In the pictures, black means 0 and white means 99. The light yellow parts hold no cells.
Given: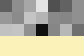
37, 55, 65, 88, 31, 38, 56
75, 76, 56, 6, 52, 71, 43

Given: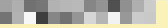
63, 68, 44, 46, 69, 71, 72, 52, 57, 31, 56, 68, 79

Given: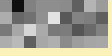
55, 6, 50, 55, 55, 54, 37, 70, 60
47, 65, 83, 66, 47, 48, 33, 41, 50

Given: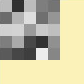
73, 19, 73, 49, 45
81, 82, 60, 78, 74
35, 27, 24, 92, 52

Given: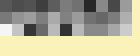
34, 30, 32, 24, 36, 48, 44, 15, 53, 28, 60
95, 76, 21, 41, 72, 19, 71, 53, 53, 65, 79

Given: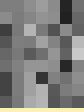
49, 49, 55, 61, 54, 14, 44
24, 47, 70, 47, 32, 54, 38
40, 47, 35, 43, 58, 38, 78
26, 48, 62, 20, 50, 44, 55
35, 47, 66, 70, 33, 41, 35

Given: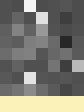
31, 30, 95, 30, 31, 33, 30
37, 51, 38, 59, 32, 29, 31
42, 49, 50, 33, 40, 44, 35
34, 31, 88, 33, 32, 33, 31

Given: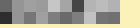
40, 58, 62, 60, 77, 64, 27, 70, 73, 69
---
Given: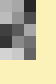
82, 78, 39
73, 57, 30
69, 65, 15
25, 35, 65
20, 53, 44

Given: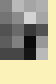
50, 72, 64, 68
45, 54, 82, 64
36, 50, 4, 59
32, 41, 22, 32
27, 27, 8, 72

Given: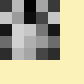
77, 60, 5, 27, 77
42, 81, 68, 60, 42
22, 72, 1, 64, 22
17, 72, 64, 27, 17
9, 81, 77, 46, 9

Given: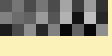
50, 42, 38, 60, 33, 69, 7, 74, 15
33, 46, 29, 46, 29, 64, 24, 60, 19
11, 29, 55, 15, 50, 3, 38, 3, 55

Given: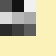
85, 71, 66
32, 7, 93
16, 24, 36

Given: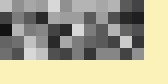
75, 56, 65, 61, 84, 56, 70, 70, 65, 70, 35, 26
43, 31, 84, 75, 31, 26, 48, 21, 52, 52, 26, 56
39, 43, 75, 56, 16, 65, 48, 39, 35, 26, 79, 21
26, 48, 35, 16, 65, 61, 61, 35, 61, 31, 16, 12
7, 70, 48, 52, 26, 16, 84, 48, 35, 70, 39, 31
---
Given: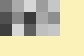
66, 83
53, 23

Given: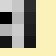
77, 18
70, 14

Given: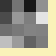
45, 9
59, 49

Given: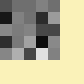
43, 43
50, 44

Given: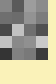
35, 61
42, 57

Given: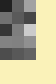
38, 63
35, 27

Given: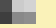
79, 82
53, 55

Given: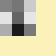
46, 79
39, 89
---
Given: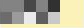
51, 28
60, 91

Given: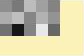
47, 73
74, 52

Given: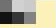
81, 79
21, 51

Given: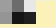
42, 90
8, 12

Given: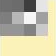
42, 24
71, 95

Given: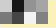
9, 57
27, 94

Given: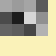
60, 64
11, 83

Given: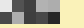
32, 25
67, 24
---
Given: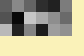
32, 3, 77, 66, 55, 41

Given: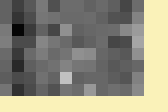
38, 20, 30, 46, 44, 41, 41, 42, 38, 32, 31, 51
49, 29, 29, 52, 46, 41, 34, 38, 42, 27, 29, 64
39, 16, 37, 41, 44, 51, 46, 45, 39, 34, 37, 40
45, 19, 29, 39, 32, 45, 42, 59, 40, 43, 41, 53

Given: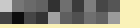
26, 5, 27, 20, 63, 37, 31, 43, 38, 60

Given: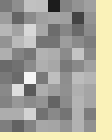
61, 39, 54, 62, 64, 62, 26, 57
57, 72, 79, 45, 45, 61, 54, 48
41, 44, 54, 68, 65, 47, 53, 62
53, 86, 35, 67, 61, 56, 68, 64
67, 67, 82, 44, 53, 45, 69, 48

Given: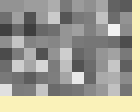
43, 62, 32, 60, 79, 33, 47, 49, 75, 42, 57
55, 76, 51, 54, 52, 58, 47, 46, 46, 43, 30
42, 80, 65, 83, 48, 74, 32, 42, 57, 77, 37
87, 48, 49, 76, 41, 44, 46, 53, 59, 75, 45

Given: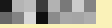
40, 51, 83, 6, 54, 65, 64, 67
